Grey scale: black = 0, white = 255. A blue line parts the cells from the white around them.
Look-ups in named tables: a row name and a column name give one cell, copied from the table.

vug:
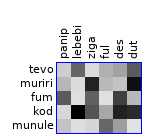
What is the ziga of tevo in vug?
219
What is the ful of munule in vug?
102
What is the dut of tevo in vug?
91
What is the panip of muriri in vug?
183
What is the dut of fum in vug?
184
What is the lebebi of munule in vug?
222
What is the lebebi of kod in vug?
2
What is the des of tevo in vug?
163
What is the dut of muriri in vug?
15
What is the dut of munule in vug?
226
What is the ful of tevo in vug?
177
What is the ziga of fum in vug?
97
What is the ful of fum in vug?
224
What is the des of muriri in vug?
195
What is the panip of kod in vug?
216
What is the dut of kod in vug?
42

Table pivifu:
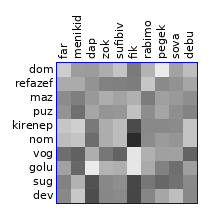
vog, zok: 119
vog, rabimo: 176
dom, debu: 190
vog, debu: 99
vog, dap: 174
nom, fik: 42
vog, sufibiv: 99
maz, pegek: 160
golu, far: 161
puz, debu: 131
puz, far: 147
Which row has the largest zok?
golu

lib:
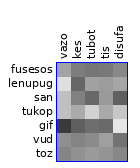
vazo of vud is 143
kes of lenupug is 102
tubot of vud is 139
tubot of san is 104
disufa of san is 96
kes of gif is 95
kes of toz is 145
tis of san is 154
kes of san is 129
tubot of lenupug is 161
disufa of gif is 230
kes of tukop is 170
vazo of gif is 58
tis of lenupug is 156
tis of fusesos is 120
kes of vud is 132
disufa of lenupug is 166
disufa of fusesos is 136
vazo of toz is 133
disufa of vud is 115

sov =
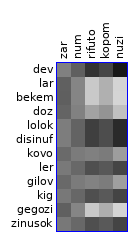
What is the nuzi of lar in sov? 212
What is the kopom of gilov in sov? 124
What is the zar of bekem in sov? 95
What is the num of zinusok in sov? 104
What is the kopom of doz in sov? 148
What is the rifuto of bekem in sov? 201
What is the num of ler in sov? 104
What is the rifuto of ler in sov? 79
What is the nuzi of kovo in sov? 157

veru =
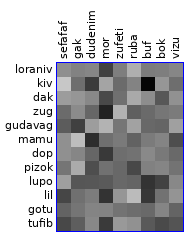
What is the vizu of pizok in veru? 115
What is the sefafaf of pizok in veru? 117
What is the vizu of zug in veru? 123
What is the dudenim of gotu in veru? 132
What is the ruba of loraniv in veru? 175
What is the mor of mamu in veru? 111
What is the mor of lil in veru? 51
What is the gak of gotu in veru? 117

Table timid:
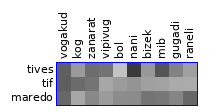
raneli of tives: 160
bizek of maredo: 116
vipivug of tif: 167
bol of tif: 155
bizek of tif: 160
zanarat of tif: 116
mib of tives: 84
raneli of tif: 171
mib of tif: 162
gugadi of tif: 170

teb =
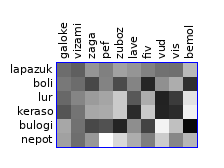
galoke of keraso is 85
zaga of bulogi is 72
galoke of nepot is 161
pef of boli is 131
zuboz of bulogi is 36
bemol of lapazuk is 185
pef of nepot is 254
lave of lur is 88
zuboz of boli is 75
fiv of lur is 173
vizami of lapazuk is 95
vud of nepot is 204
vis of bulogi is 192
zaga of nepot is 152
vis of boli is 173
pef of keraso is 170
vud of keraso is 35

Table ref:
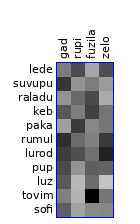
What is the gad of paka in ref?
159
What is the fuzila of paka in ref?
134
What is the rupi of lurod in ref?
79
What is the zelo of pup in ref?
97
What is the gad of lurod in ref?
61
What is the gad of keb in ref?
88
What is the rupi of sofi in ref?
163
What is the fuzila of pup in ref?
95
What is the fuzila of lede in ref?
167
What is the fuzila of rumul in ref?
128
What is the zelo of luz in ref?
195

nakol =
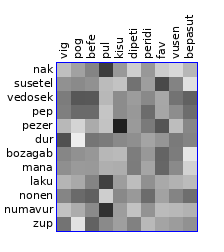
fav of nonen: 162
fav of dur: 149
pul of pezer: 195
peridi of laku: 144
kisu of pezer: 32
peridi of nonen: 108
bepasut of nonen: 110
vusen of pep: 141
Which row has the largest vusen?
nak

